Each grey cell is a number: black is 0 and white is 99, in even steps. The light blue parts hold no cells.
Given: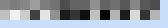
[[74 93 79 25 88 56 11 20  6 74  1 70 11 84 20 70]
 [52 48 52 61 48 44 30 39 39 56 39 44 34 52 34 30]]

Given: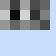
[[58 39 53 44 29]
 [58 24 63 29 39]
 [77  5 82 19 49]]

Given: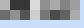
[[42 56 33 80 46 29 38 66]
 [71 21 21 85 56 66 51 61]]

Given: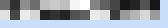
[[87 27 91 83 14 19 14 32 37 91 87 23 60 70 83 60]
 [42 19 55 42 74 78 74 95 99 51 37 27  9 14 32  9]]

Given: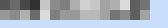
[[59 54 68 41 85 49 59 59 72 72 63 45 54 37 63]
 [33 41 28 19 77 54 49 68 81 77 63 68 85 37 45]]

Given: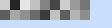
[[36 65 55 41 23 75 36 70 55]
 [80 14 89 75 51 27 80 60 46]]

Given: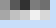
[[65 75 80 93 84]
 [57 34 19 48 43]]

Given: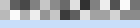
[[72 97 68 92 58 77 23 37 87 63 63 82 54 54]
 [77 37 28 50 77 54 41 87 19 50 92 32 97 45]]
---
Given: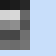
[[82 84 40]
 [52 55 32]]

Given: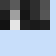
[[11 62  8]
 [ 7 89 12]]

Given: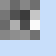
[[46 31 23]
 [41 68 29]]

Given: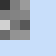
[[49 51 52]
 [81 46 34]]

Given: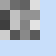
[[28 75 57]
 [24 76 51]]

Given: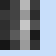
[[22 26 59]
 [18 27 77]]

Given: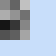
[[67 57 44]
 [ 8 21 52]]
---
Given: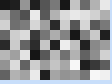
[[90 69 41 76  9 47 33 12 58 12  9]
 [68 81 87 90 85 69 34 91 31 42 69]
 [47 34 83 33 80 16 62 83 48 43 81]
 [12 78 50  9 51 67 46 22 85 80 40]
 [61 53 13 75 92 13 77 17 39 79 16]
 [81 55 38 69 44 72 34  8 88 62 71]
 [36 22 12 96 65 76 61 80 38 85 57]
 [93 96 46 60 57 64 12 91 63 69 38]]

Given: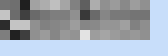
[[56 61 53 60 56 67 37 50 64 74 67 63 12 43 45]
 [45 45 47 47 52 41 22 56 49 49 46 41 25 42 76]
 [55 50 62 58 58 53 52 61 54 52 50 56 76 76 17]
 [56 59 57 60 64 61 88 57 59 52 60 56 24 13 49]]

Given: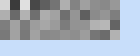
[[59 53 55 62 51 68 45 37 28 87 23 83]
 [49 58 54 37 58 43 63 67 43 69 41 68]
 [39 71 69 57 57 48 60 65 61 48 63 49]
 [69 42 46 61 55 57 54 53 63 47 63 47]]

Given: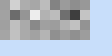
[[59 55 60 51 73 65 67 81 62]
 [76 24 43 73 69 92 58 42 63]
 [57 75 69 61 62 53 66 74 62]
 [61 56 61 56 70 63 66 75 64]]

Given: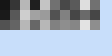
[[44 86 35 28 44 76 12 71 21  8]
 [27 41 27 50 32 60 63 80 34 10]
 [55 88 52 55 50 71 40 71 39 32]]

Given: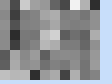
[[18 69 94 28 39 59 62 79 29 57]
 [56 46 51 49 67 64 51 48 24 53]
 [56 50 49 51 65 57 51 50 32 56]
 [67 38 43 36 81 74 46 47 17 54]
 [56 40 48 48 67 71 51 46 24 54]
 [59 47 53 54 53 37 60 53 64 35]
 [60 45 55 47 50 44 57 55 66 37]
 [51 46 68 26 66 60 18 72 71 74]]

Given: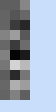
[[52 37 37]
 [40 33 39]
 [15 23 39]
 [34 61 51]
 [42 23 40]
 [10  2 50]
 [72 82 46]
 [46 16 36]
 [61 68 40]
 [37 50 39]]
